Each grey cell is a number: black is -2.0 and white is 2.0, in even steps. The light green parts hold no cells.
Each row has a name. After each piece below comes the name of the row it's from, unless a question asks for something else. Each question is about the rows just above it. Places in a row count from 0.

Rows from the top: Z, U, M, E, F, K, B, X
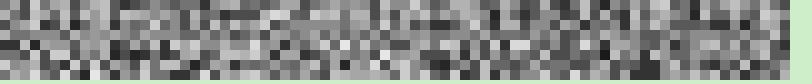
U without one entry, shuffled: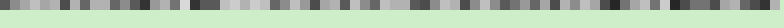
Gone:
[-1.0]
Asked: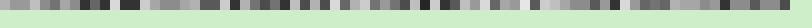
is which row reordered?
F
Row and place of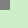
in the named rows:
X, 4
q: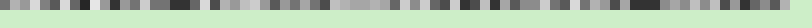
X
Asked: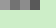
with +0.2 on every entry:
[ 0.6  0.0  0.4 -0.4]

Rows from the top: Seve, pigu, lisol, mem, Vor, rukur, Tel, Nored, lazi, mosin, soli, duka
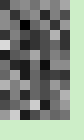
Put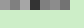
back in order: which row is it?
Seve
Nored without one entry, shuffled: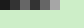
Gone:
[-1.0]
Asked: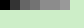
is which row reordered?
lisol
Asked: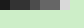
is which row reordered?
Vor
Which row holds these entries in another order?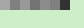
Seve
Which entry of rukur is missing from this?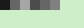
[-0.6]

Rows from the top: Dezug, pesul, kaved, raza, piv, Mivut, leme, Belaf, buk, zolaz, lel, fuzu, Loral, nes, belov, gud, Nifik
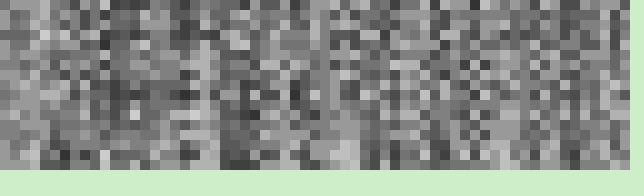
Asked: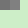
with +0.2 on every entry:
[0.0 0.2]
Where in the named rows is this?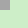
gud, 21
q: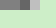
Nifik
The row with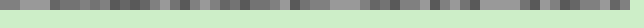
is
Loral
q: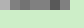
pesul
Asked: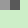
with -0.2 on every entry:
[ 0.2 -0.8]
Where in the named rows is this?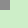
belov, 11

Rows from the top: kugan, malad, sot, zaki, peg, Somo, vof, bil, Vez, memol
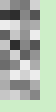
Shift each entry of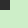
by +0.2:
[-1.1]
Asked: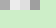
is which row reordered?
sot
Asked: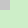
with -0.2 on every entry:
[0.9]
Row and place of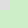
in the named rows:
sot, 1
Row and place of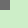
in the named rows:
vof, 0
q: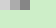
memol

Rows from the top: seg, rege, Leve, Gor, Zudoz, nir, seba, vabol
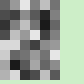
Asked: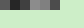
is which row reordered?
rege
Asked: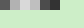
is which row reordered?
vabol
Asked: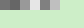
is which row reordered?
seg
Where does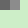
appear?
seba
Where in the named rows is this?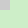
nir, 0

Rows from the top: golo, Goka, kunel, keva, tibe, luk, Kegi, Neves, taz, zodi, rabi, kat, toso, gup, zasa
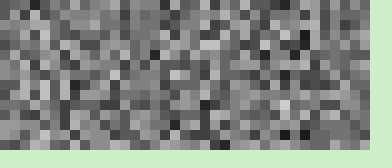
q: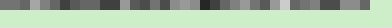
rabi
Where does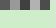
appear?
Goka
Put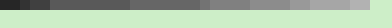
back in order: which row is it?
golo
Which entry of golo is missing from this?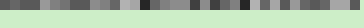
[-1.2]

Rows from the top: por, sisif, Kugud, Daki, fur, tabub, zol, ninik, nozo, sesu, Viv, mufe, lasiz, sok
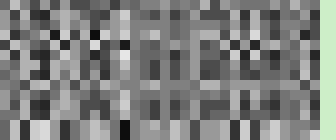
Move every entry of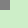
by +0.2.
[0.2]
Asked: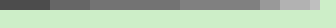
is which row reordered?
sesu
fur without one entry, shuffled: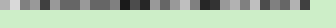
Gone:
[-0.6]
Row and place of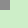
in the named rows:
sok, 16
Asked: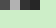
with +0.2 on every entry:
[-0.6  1.0 -1.0 -1.2]
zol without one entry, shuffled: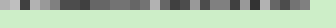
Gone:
[0.6]

